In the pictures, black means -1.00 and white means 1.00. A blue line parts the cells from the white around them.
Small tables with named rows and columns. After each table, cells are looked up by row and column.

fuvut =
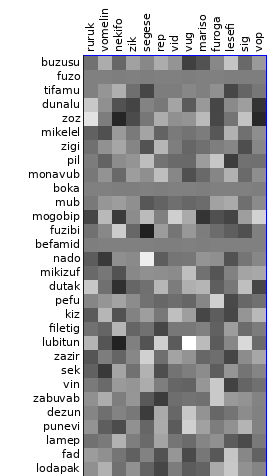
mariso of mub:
-0.15
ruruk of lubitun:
0.41
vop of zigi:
0.06
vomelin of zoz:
-0.02
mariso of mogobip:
-0.59
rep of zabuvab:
-0.53
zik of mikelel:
-0.04
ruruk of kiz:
-0.29
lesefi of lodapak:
0.57
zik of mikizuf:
0.07
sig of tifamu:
-0.21
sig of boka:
0.00
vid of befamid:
-0.01
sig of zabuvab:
0.15

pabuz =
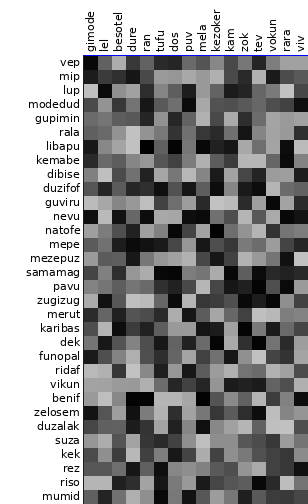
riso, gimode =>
0.42
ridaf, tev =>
-0.16
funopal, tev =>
0.51
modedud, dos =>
-0.13
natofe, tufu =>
0.01
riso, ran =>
0.28
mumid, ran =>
0.12
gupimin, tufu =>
0.14
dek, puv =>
-0.74
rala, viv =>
-0.63
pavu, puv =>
-0.43
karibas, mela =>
-0.84
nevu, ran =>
-0.90
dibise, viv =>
-0.77
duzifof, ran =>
-0.63
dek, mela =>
-0.16
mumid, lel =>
-0.72
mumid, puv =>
-0.86

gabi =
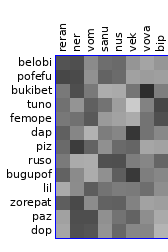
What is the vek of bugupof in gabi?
-0.55
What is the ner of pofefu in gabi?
-0.42
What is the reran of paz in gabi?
0.26
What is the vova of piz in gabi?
0.30
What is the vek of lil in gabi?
-0.04
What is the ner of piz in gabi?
-0.53
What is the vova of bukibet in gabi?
-0.65
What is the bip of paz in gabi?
0.33
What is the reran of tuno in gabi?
-0.11
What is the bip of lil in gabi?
0.11
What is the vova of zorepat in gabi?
0.27
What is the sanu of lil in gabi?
-0.10
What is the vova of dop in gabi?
0.05
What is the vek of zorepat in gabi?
0.02
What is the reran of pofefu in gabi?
-0.44
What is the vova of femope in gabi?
-0.10
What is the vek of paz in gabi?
-0.22
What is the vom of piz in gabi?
-0.22
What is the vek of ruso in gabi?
-0.02
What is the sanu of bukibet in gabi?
0.36

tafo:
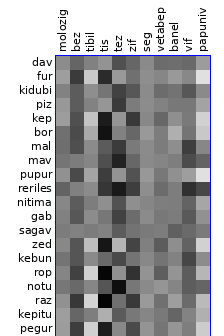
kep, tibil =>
0.53
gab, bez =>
-0.32
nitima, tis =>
0.12
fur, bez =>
-0.54
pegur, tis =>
-0.77
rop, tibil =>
0.63
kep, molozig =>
0.23
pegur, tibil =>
0.63

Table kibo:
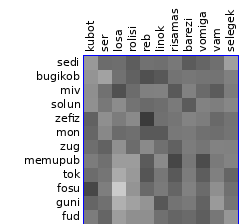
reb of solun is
-0.17
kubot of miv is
0.12
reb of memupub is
-0.29
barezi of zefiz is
0.03
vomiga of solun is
0.02
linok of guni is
-0.32
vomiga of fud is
-0.26
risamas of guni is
-0.10
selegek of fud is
0.18
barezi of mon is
-0.04
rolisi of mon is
-0.13
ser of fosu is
-0.01
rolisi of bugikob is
-0.24
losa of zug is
0.13
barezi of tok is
-0.03
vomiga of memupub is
-0.40
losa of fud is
0.23

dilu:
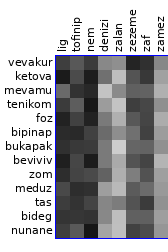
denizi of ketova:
-0.12
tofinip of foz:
-0.49
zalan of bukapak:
0.61
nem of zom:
-0.42
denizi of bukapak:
-0.04
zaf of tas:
-0.54
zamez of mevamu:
0.38

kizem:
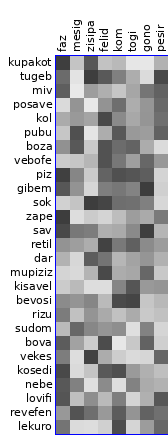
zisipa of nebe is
0.75
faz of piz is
-0.50
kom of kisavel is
0.04
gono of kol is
0.17
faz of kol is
0.34
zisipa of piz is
0.59
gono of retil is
0.09
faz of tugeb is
-0.16
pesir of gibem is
0.63
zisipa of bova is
0.60
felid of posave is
0.15
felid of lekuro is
0.63
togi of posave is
0.36

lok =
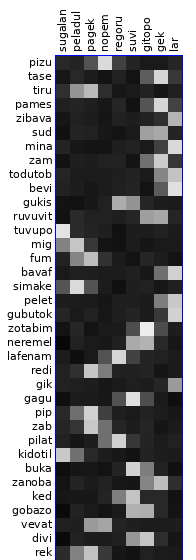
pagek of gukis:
-0.81
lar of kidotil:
-0.79
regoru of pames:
-0.70
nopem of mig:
-0.84
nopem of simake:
-0.78
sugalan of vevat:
-0.75
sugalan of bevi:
-0.73
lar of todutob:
0.53
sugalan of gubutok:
-0.71
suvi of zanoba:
-0.83
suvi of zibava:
-0.77
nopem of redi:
-0.03
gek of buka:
-0.73
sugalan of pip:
-0.68
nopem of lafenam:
-0.36
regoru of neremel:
-0.75
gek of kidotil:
-0.77
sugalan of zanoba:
-0.85
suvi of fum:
-0.84
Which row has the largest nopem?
pizu

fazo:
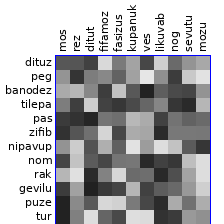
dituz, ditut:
-0.49
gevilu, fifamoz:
-0.55
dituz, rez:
-0.33
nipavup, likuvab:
0.73
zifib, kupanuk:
0.34
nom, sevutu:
0.49
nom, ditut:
-0.29
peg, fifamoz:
0.07
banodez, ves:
-0.73

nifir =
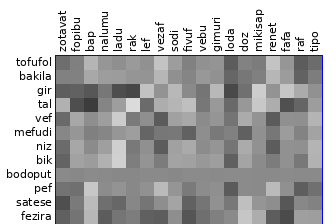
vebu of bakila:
0.19
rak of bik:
-0.01
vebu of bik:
0.19
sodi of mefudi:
-0.06
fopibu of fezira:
-0.09
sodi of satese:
0.29

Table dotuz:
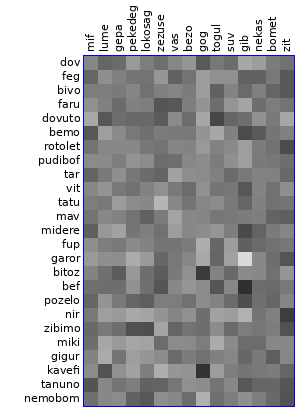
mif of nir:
-0.05
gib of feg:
-0.23
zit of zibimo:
-0.36
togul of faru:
-0.14
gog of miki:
-0.02
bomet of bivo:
-0.21
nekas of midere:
-0.22
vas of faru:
-0.32

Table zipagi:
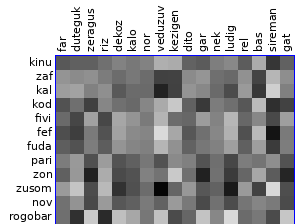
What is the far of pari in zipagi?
-0.03
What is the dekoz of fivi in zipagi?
0.30
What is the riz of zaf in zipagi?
-0.03
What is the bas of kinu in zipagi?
0.34
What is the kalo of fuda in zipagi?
0.04
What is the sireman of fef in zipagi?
-0.84
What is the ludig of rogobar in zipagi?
0.70
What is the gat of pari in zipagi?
-0.36
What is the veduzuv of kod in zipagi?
0.33
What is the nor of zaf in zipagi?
-0.15
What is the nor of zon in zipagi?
0.01
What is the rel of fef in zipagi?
-0.37
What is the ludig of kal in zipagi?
-0.40
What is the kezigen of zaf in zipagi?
-0.48
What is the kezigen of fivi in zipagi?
-0.15

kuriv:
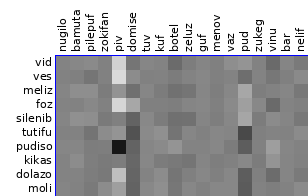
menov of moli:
0.06
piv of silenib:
0.00
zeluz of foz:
0.04
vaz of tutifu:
0.04
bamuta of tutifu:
0.02
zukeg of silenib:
-0.03
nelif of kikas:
0.01
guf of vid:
0.04
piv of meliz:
0.15
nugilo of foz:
0.03
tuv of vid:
0.05
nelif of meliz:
-0.06
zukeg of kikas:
-0.03
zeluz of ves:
0.03
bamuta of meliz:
0.11
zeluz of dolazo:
0.00
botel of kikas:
-0.05
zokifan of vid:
0.01
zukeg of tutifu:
0.00
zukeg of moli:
0.02

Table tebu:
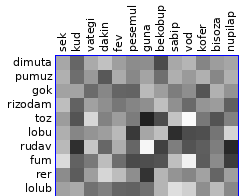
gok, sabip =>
-0.02
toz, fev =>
0.23
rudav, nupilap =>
-0.69
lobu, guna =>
0.30
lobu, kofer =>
-0.38
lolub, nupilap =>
0.07
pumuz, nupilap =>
0.38
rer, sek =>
0.10
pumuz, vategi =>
0.20
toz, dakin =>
0.02
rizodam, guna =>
0.12
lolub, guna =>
-0.11
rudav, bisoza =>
-0.01
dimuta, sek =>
0.31
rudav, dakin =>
-0.19
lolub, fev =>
-0.21
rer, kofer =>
0.27
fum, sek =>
0.72
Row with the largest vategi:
toz

